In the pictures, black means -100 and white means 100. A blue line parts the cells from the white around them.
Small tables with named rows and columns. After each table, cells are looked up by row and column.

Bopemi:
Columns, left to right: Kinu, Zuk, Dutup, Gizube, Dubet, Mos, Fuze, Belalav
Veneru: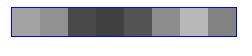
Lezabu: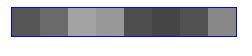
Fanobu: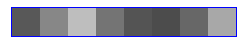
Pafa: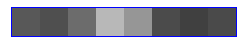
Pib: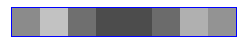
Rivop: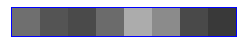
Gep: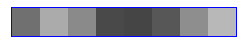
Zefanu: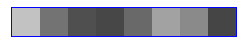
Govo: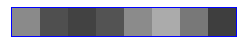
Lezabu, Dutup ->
28
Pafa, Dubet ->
18
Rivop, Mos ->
9
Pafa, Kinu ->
-31
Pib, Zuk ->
52
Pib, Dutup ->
-13
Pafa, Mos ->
-41
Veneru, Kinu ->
28
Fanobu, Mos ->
-40
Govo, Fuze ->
-6
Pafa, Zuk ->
-38
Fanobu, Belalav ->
32
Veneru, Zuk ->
14
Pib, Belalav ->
15
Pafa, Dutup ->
-15
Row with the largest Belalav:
Gep

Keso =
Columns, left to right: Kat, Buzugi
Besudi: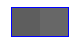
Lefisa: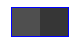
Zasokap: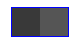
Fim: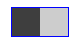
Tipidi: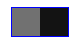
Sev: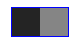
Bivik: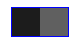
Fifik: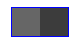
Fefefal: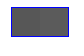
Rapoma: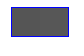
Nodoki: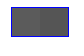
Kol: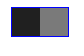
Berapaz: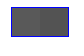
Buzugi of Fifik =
-53
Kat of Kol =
-75
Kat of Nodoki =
-29
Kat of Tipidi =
-11
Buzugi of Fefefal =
-29
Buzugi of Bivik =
-25
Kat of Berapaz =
-30
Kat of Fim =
-51
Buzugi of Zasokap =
-33
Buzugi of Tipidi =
-85
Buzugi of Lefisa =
-58
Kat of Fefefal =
-32
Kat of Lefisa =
-38
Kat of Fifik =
-20
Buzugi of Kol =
-4
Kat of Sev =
-72

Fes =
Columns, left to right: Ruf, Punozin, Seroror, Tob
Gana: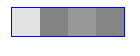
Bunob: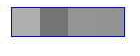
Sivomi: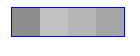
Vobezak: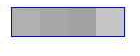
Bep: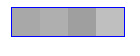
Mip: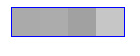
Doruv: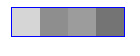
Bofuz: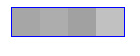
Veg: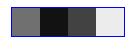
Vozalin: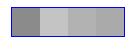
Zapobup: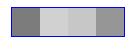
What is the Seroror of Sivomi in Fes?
43
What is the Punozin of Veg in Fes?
-86
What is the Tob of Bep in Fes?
50
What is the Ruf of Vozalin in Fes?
9
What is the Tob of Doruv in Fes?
-9
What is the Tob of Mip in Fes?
55
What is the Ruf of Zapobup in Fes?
-3
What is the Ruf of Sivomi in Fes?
11
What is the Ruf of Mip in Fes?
33
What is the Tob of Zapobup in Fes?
18
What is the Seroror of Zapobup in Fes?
56
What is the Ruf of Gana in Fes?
78
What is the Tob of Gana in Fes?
4
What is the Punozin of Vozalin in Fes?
54
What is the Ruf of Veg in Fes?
-12
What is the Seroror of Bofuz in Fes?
26
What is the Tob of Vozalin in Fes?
33
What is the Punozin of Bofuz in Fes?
36

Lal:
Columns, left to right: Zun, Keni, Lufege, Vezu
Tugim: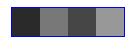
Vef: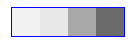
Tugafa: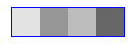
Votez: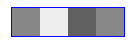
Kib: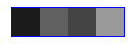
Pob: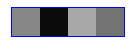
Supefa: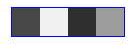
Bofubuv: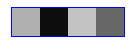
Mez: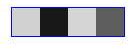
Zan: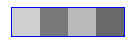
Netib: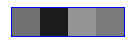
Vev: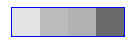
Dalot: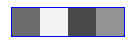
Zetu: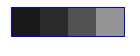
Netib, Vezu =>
-4
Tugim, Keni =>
-6
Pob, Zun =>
6
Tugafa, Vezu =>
-19
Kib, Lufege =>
-47
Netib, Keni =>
-78
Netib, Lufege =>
17
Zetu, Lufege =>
-35

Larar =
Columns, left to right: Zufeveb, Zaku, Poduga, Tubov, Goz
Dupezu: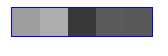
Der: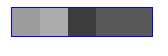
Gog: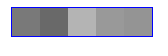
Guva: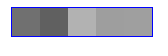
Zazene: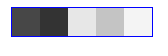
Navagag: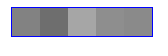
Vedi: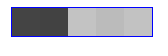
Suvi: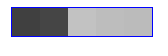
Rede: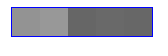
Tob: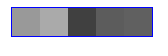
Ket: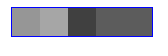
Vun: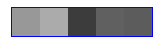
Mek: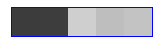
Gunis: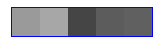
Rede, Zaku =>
19
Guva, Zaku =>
-25
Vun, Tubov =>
-25
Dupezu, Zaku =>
36
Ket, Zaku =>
30
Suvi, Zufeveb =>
-50
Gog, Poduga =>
41
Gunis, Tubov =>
-28
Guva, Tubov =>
24
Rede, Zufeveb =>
15
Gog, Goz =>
16

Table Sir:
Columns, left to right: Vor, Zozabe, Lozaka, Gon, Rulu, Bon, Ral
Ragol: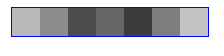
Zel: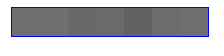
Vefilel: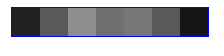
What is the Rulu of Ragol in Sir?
-53
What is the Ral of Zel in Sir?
-13
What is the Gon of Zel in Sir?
-17
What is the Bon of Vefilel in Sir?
-30
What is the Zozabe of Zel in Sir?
-13
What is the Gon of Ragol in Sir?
-19
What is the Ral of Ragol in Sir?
53
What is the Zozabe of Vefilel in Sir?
-30
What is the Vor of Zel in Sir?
-13
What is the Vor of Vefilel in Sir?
-74
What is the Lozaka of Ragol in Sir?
-40
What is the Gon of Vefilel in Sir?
-12
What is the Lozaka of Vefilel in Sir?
11
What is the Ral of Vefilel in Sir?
-83
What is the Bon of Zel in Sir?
-15
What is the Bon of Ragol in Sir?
-1
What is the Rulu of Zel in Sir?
-23
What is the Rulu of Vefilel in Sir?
-7

